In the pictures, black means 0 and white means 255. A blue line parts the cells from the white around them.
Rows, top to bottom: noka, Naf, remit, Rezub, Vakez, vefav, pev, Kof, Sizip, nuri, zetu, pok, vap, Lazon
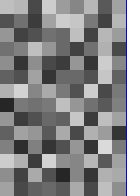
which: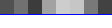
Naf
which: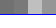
Kof

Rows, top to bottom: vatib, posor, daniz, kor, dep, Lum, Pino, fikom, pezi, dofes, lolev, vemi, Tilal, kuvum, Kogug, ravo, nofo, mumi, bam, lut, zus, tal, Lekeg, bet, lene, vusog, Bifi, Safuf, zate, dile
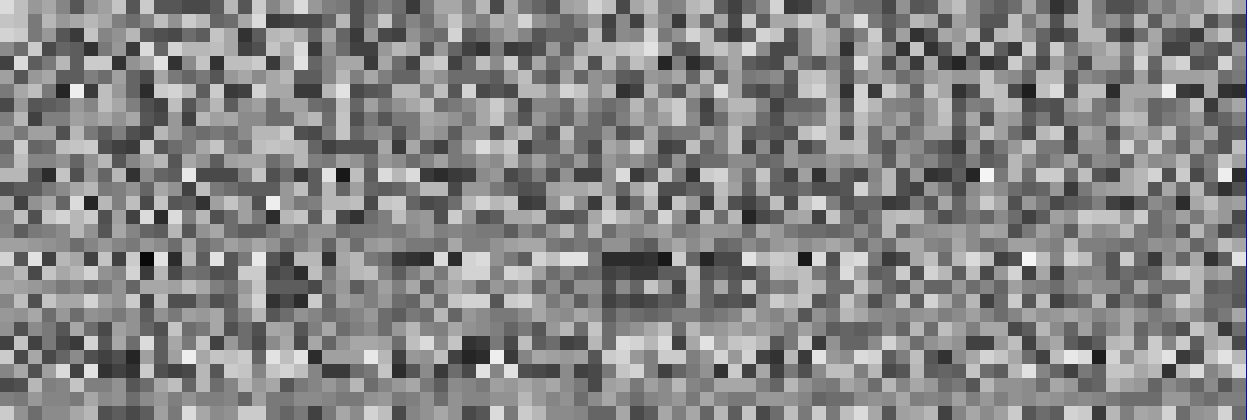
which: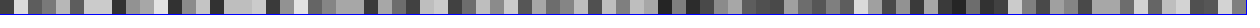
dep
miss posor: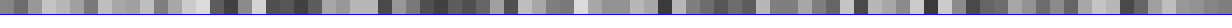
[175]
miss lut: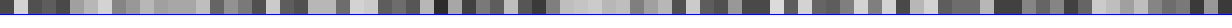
[115]

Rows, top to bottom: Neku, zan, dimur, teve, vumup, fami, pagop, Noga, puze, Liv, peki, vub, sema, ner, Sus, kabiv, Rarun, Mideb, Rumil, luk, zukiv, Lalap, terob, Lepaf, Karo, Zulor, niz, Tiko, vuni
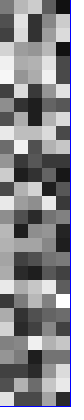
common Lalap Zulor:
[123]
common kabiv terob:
[80]
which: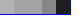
Mideb
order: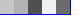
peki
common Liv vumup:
[73]
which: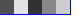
zan
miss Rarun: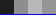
[36]

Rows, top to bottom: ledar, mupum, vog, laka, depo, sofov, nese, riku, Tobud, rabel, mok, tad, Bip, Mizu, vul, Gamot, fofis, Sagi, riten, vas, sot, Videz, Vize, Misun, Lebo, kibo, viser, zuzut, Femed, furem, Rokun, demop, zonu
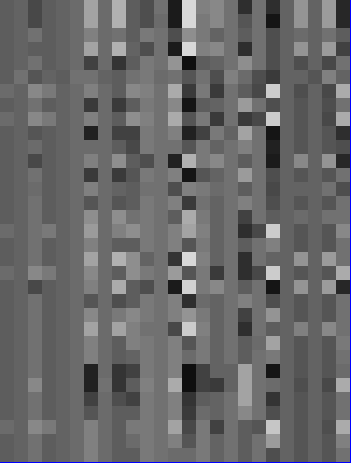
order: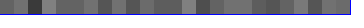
vul
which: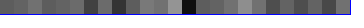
depo

